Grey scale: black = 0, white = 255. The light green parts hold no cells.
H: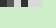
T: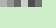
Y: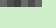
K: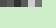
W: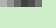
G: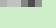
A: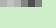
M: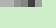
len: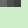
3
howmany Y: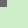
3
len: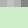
4
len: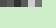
6
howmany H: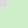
3
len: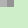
2

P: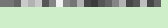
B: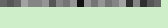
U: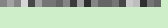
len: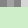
4
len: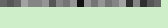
23
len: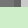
4
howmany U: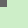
4
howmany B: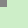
5
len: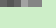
6

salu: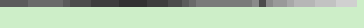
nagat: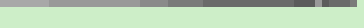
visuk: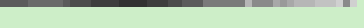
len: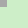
1
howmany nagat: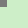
6
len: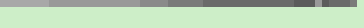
51
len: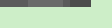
13
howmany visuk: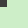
7
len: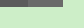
9
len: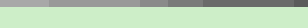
44

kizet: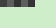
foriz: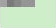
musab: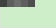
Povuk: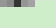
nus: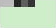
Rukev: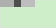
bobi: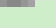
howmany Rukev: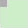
2
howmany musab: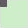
2
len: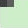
2
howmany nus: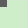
1
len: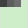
3

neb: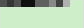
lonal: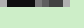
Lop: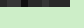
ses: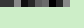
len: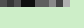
10
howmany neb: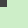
1
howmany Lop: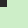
6
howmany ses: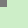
0
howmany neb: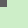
2
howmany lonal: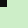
4
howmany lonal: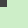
2

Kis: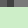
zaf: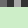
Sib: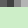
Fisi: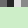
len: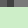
4
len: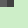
2
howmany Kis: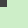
1
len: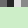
4

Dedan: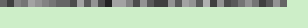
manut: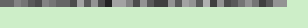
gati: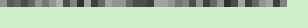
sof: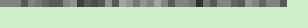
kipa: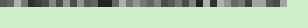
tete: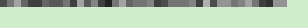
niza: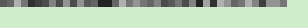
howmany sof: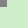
14
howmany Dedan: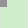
8
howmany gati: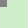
3
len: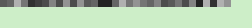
33
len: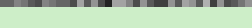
36
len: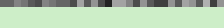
32

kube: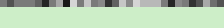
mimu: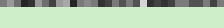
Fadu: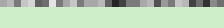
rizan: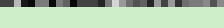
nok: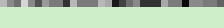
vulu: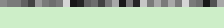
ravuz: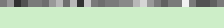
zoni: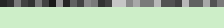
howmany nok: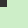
4
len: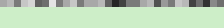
32
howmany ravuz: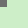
3
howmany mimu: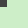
5
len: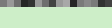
16
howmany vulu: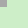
4
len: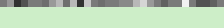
32

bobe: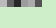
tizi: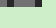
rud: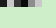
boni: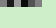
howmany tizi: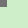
4
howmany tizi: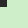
2
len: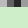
4
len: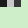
3
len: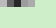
5
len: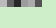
6

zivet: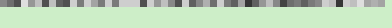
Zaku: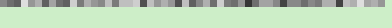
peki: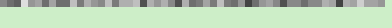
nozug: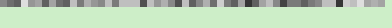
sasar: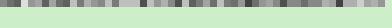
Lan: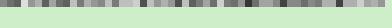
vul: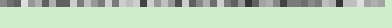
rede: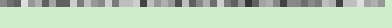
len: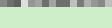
16
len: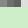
4
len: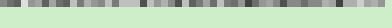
55

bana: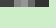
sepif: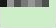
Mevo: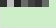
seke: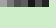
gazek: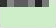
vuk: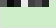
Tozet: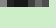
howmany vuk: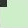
0
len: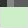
4

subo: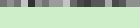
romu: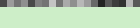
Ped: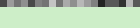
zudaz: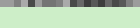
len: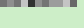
11
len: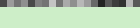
20

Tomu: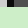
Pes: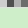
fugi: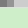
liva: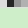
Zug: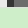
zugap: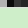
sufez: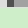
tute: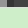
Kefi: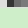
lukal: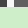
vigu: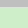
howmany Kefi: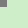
1
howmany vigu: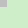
4
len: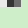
3

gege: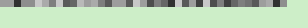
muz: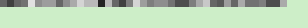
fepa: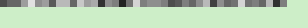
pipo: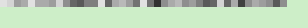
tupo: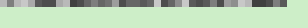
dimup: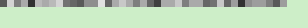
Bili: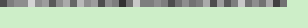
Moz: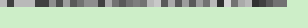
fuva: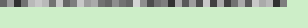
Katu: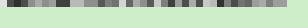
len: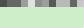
12
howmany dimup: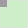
4
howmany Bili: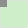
9
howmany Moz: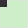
2
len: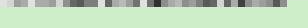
41
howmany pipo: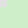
4
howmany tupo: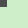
8

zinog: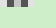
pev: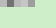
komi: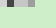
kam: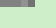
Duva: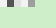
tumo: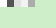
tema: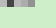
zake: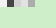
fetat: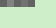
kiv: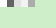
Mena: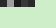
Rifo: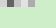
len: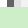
4
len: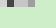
5
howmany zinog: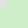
2

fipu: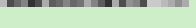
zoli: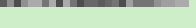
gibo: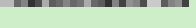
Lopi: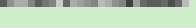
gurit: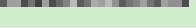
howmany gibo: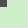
2
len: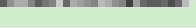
27
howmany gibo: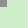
2
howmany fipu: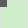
2
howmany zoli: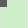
2

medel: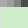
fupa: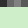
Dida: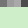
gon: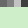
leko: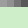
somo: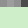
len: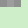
3
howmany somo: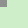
2

